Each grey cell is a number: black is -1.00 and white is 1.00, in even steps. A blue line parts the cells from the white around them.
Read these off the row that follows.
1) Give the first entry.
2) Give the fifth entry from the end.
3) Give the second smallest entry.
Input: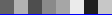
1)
-0.22
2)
0.08
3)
-0.39

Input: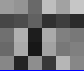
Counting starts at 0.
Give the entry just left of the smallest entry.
0.33
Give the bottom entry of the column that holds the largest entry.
0.06
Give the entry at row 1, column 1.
-0.40
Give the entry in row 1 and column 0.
-0.45
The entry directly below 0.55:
-0.67
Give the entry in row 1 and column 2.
-0.24
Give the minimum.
-0.82
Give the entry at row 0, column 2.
-0.18
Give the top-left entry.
0.22

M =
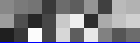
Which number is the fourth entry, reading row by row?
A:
-0.55
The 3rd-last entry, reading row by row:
0.01
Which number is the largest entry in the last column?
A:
0.63
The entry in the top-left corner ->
0.07
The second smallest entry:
-0.70
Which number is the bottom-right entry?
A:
-0.15
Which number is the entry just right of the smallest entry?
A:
-0.55
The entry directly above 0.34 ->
-0.50
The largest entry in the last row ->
0.98

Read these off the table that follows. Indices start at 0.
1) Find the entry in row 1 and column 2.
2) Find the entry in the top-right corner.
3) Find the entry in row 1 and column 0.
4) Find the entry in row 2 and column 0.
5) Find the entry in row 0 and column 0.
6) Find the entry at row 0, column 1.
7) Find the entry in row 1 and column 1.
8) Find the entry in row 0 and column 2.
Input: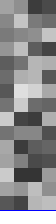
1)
-0.04
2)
-0.42
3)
0.06
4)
-0.04
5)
0.27
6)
0.12
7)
0.54
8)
-0.53

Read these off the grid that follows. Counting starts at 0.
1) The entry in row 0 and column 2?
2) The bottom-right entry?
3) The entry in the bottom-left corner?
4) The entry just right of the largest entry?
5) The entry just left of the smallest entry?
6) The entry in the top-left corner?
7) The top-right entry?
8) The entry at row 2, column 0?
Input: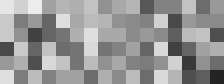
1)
0.85
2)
-0.72
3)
0.75
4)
0.26
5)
-0.26
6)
0.80
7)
0.20
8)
0.58
